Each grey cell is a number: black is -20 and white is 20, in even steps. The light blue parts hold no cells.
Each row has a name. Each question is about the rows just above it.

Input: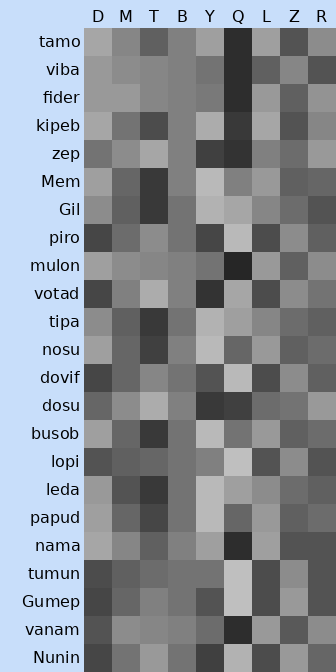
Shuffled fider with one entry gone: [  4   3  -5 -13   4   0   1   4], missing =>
[-1]
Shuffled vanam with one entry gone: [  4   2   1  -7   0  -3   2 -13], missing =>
[-6]
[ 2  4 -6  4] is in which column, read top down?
Z
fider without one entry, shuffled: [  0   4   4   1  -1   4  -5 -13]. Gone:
[3]

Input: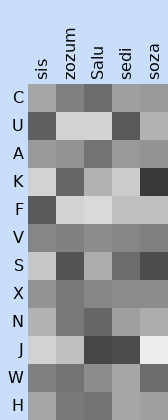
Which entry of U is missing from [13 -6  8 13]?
[-5]
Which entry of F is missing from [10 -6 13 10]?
[14]
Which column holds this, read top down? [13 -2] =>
Salu
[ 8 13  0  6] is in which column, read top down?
sis

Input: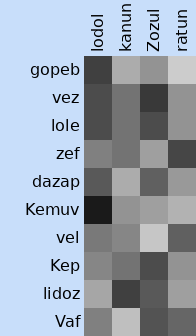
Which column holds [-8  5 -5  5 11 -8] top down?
Zozul
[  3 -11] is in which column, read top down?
Zozul
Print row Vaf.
[ 0 10 -7 -4]

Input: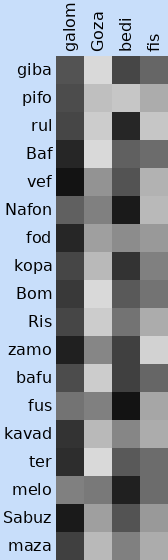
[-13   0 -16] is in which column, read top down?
galom
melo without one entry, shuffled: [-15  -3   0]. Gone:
[-1]
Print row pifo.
[-8 10 11  7]
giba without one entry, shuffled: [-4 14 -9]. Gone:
[-7]
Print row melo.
[  0  -1 -15  -3]
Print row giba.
[-7 14 -9 -4]
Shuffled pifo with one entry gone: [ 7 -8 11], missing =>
[10]

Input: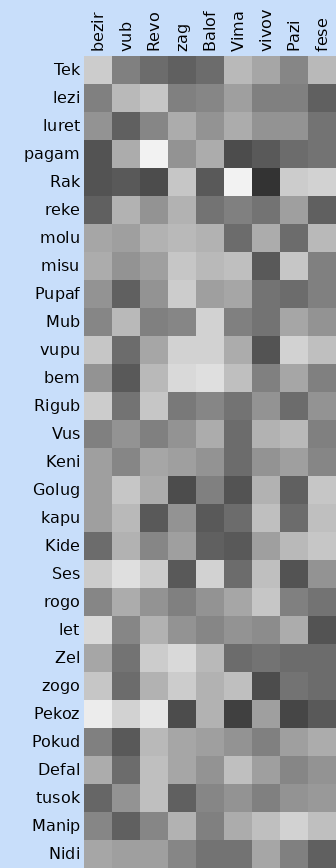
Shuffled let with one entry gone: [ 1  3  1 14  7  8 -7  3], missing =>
[2]
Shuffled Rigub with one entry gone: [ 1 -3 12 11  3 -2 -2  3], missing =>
[-1]
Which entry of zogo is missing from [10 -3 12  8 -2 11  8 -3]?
[-8]
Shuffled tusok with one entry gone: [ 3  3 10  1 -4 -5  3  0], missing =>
[4]
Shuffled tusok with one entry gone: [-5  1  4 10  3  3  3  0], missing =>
[-4]
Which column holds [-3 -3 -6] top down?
fese
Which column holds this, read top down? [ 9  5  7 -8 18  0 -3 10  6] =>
Vima

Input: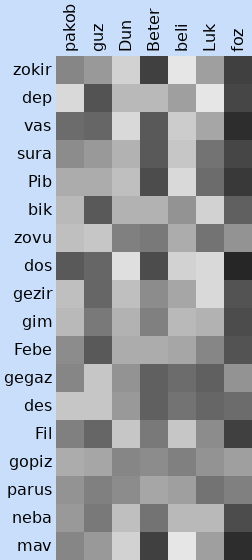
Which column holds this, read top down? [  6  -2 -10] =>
Beter
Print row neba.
[ 4 -1 10 -2  9  9 -8]
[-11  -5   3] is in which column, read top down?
foz
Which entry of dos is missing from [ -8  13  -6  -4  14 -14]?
[15]
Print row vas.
[ -3  -4  14  -6  12   6 -13]

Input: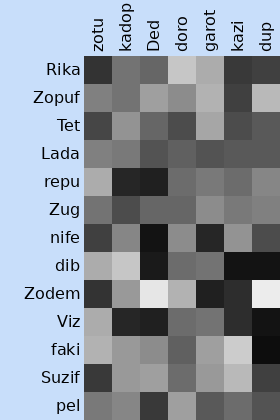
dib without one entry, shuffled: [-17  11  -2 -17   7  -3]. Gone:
[-16]
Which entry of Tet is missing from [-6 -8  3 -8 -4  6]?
[-9]
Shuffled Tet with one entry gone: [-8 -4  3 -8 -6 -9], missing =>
[6]

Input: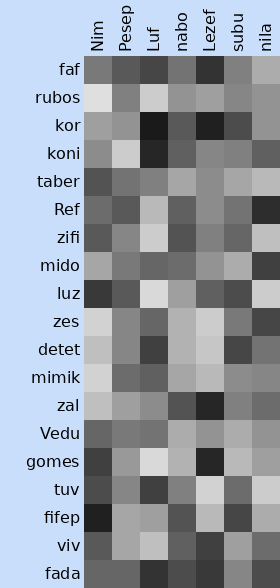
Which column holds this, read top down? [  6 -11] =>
Nim
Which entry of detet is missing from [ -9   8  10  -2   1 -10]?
[11]
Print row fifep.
[-15   6   5  -7   9  -9   7]
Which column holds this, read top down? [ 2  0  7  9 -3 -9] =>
subu
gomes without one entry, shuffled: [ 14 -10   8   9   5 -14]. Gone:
[4]

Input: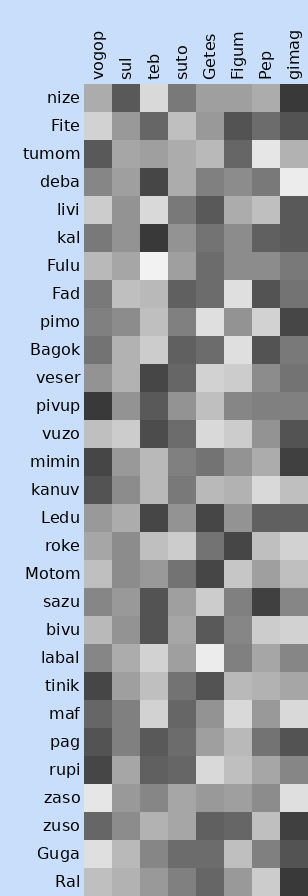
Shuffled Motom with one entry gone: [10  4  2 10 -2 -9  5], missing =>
[11]
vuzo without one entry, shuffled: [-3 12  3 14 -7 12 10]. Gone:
[-8]
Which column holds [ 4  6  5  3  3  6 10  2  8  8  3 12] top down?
sul
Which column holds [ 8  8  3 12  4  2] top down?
sul

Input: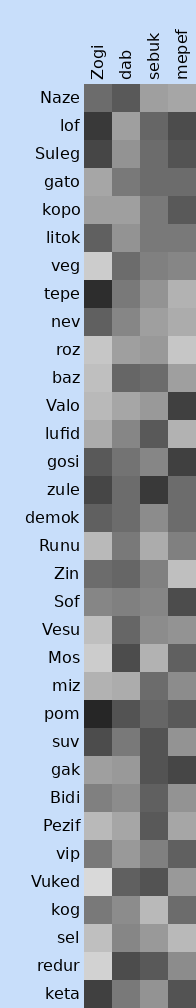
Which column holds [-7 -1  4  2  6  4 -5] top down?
dab
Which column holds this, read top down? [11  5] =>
mepef
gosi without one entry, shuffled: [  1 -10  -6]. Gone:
[-2]

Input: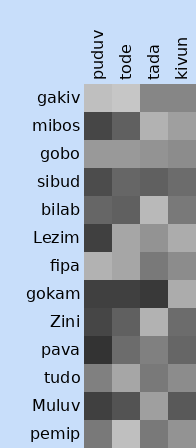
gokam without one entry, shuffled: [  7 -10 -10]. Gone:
[-11]
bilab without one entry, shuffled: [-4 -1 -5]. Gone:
[9]
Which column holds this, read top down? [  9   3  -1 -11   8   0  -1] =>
tada

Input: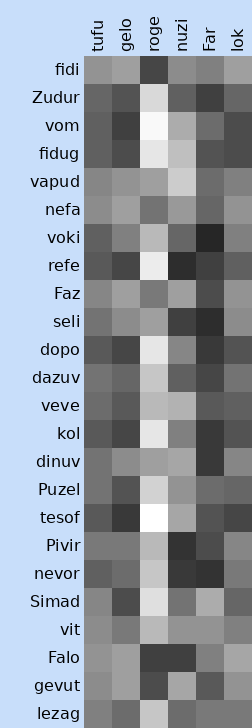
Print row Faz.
[ 1  5 -1  5 -8  3]
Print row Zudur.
[ -4  -7  14  -5 -10  -4]
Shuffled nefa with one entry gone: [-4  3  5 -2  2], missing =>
[4]
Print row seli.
[ -2   2   5 -10 -13   2]
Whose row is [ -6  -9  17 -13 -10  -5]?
refe
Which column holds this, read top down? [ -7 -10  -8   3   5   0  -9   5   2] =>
gelo
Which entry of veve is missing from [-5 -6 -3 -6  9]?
[8]

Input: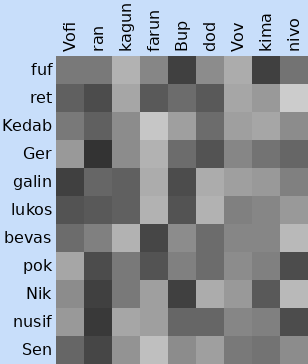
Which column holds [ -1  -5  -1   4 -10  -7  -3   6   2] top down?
Vofi
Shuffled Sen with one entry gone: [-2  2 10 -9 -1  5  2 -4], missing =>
[3]

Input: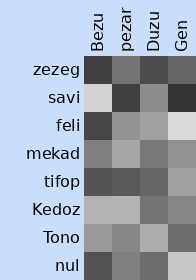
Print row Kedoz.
[ 8  8 -2  1]
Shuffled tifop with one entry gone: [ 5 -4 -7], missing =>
[-6]
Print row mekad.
[ 0  6 -1  3]
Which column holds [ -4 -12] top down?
Gen
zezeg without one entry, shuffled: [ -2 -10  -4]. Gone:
[-8]
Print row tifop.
[-7 -6 -4  5]

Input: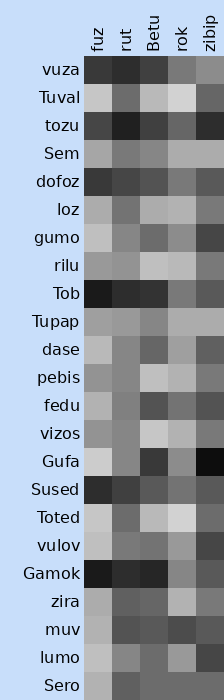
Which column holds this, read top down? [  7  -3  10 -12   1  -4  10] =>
Betu
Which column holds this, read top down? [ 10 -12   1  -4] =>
Betu
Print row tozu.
[ -9 -15 -10  -4 -13]
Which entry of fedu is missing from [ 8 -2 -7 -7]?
[0]
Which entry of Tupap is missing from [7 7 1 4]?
[5]
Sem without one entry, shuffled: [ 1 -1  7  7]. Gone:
[6]
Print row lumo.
[10  1 -3  4 -9]

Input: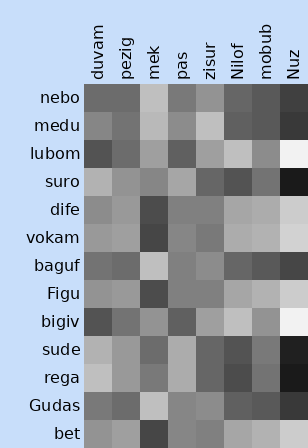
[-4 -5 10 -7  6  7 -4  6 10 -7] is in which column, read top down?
Nilof
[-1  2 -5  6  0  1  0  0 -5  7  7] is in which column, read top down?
pas
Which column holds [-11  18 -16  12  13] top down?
Nuz
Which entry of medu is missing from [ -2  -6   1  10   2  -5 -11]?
[9]
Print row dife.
[ 2  4 -8  0  0  6  7 12]
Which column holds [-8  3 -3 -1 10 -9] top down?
mek
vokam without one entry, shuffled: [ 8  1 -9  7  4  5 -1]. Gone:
[13]

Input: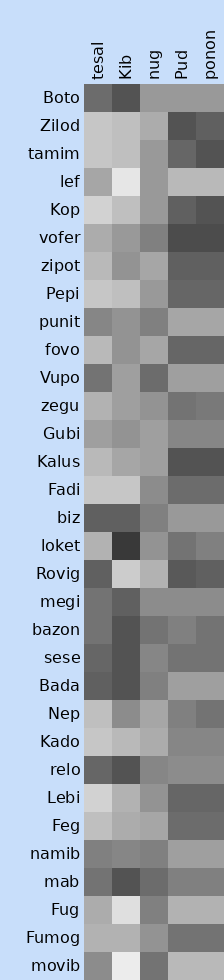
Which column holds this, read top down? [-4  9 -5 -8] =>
Pud
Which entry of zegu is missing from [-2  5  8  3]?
[-1]
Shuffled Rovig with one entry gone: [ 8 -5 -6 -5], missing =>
[12]
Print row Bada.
[-5 -7  0  5  5]
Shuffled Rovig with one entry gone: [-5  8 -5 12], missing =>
[-6]
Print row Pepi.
[11 10  4 -4 -4]

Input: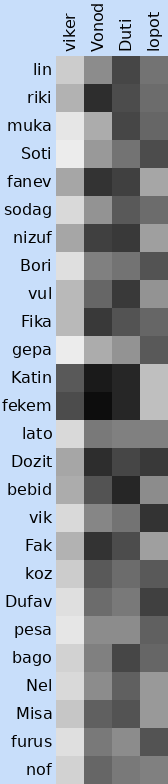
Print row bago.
[13  0 -9 -4]
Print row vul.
[  9  -4 -11   3]
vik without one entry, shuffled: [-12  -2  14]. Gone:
[1]
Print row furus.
[15 -1  2 -7]
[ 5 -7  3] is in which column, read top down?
lopot
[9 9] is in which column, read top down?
viker

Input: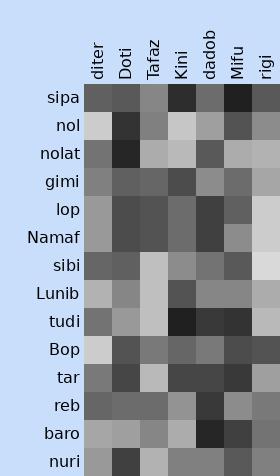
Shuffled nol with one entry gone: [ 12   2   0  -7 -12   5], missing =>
[11]
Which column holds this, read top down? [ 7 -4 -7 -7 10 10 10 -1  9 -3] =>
Tafaz
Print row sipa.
[ -5  -6   1 -13  -3 -15  -6]
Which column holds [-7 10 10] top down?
Tafaz
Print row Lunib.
[ 8  1 10 -7  1  1  7]
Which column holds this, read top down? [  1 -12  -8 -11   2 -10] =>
Mifu

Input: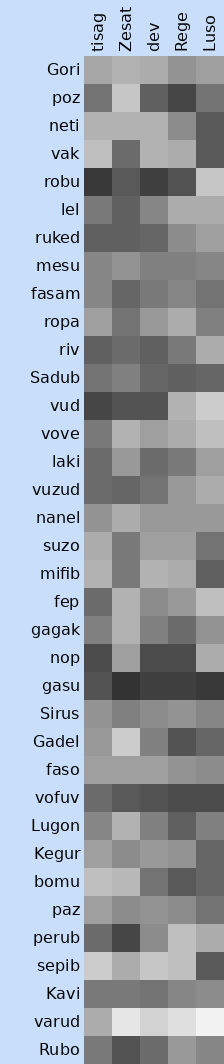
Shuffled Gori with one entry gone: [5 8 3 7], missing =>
[6]
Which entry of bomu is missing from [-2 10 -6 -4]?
[9]
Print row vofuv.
[-3 -6 -7 -8 -8]
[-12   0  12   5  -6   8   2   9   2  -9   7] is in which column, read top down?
Zesat

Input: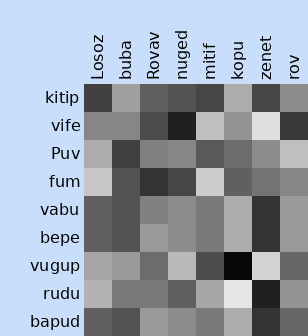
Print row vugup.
[  6   4  -3   9  -8 -19  13  -4]
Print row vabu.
[ -5  -7   0   2  -1   7 -12   4]
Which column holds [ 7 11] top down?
Losoz

